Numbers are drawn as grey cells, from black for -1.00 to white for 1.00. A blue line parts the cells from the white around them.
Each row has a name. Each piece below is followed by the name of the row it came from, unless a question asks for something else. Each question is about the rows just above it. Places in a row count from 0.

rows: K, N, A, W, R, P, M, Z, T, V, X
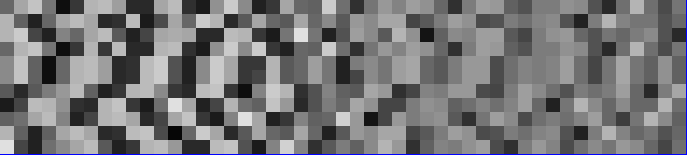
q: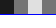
A
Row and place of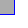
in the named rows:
A, 12
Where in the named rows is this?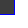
T, 44

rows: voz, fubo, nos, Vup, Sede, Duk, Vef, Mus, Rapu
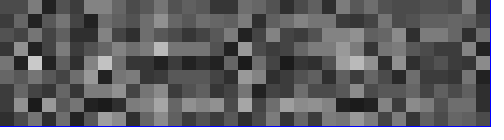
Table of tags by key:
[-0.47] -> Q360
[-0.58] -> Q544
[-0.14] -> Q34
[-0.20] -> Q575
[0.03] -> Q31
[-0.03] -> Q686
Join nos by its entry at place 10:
Q34
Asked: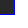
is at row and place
Duk, 28
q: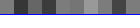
Rapu
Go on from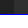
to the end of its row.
[-0.73 -0.20 -0.79 -0.14 -0.47 -0.79 -0.58 -0.63 -0.36  0.25  0.46  0.14
 -0.63  0.14 -0.63 -0.47 -0.36 -0.53 -0.58  0.09]

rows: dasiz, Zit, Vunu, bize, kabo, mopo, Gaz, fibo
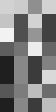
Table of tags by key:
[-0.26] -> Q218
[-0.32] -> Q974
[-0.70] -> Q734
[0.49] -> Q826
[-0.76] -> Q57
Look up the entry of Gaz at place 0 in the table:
Q974
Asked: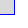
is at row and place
mopo, 3

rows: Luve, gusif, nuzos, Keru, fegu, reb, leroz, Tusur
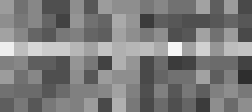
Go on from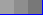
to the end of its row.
[ 0.11 -0.38 -0.32  0.27 -0.11  0.22 -0.43]
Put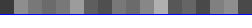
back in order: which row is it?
Tusur
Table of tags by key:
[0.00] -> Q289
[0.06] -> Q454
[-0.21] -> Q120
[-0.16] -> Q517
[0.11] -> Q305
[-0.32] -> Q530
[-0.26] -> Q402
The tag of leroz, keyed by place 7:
Q454

